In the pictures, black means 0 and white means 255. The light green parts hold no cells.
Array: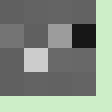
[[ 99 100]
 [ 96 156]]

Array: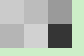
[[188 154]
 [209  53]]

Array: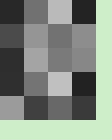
[[113 186]
 [149 114]]

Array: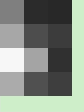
[[43 40]
 [77 60]]

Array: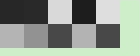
[[ 41 217]
 [146  72]]

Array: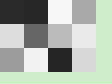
[[ 38 246]
 [102 187]]

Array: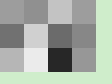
[[144 194]
 [207 107]]
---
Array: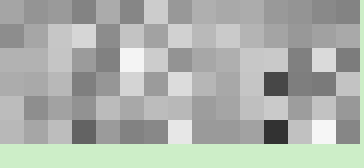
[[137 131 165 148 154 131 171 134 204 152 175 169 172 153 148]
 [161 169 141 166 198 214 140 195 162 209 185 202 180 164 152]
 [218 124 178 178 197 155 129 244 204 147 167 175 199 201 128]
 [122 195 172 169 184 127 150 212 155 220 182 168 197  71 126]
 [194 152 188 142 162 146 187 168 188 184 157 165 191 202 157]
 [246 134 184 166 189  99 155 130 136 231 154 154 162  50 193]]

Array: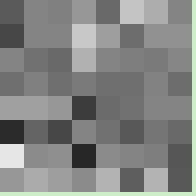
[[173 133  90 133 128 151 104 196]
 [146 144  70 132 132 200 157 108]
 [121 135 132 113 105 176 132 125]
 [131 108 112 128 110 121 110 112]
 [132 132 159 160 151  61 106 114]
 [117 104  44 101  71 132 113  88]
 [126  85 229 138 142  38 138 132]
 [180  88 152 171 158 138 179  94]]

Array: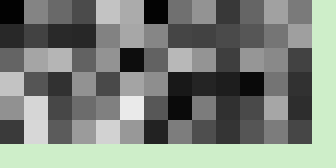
[[161 122   2 132 105  75 195 171   3 112 147  56 101]
 [117 159  40  66  41  39 130 167 134  69  66  74  86]
 [137  66 100 165 181  98 147  13  98 184 148  62 150]
 [116  49 195  85  49 146  73 164 142  24  36  29   9]
 [166  45 145 214  71 108 128 234  87  10 124  48  73]
 [124  70  58 215  91 155 210 152  34 125  78  52  85]]

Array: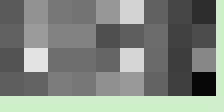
[[ 70  46  90 145 119 114 151 211  96]
 [ 65  76  97 156 131 130  78  95 107]
 [ 61 134  83 226 111 111 100 214 105]
 [ 63   7  94  99 123 118 143 153  98]]

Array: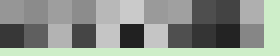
[[ 67 175 150 139 158 140 184 202 154 160  78]
 [ 35 134  55  95 179  69 197  33 197  79  52]]

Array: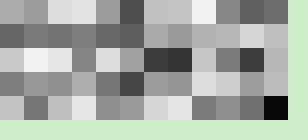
[[ 95 108 172 156 221 227 155  77 193 196 241 134]
 [214 192 102 121 115 126 104  94 170 154 178 183]
 [ 61 183 201 241 231 133 220 160  59  52 198 123]
 [157 188 127 152 144 173 119  70 156 149 221 206]
 [111   7 194 118 192 230 142 154 214 229 123 142]]
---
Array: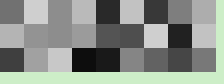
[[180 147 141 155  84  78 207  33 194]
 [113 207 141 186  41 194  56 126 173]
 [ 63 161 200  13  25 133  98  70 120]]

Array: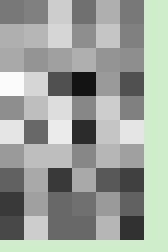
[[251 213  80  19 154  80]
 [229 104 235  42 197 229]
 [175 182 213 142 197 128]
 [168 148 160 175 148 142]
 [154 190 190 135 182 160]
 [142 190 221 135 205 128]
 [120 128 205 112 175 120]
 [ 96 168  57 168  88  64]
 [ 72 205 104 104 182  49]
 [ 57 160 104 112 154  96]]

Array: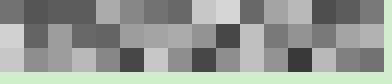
[[207  98 156 106  98 156 164 171 148  71 193 121 148 121 164 178]
 [199 142 156 185 135  71 199 142  71 142 193 148  57 185 128 113]
 [113  85  92  92 171 135 113 106 199 214 106 164 185  77  92 121]]

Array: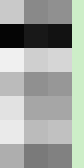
[[240 207 214]
 [234 187 193]
 [226 166 166]
 [201 137 144]
 [187 144 151]
 [174 122 129]
 [  5  24  18]]

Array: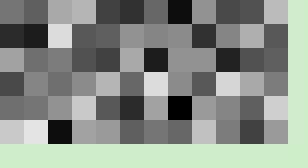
[[201 228  13 162 154  95 117 103 193 124  65 154]
 [162 111 124  81  65 168  28 146 146  34  81  95]
 [117  95 168 181  65  49 103  13 146  73  81 187]
 [111 117 146 201  88  42 162   0 154 132  95 207]
 [ 73 132 111 139 181 103 220 139  88 213 168 124]
 [ 42  28 220  88  95 146 132 139  49 132 175  88]]

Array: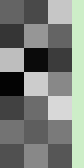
[[190  10  59]
 [115  94 122]
 [100  73 198]
 [ 80 136  86]
 [ 65 108 216]
 [ 53 150 100]
 [  3 204 136]]
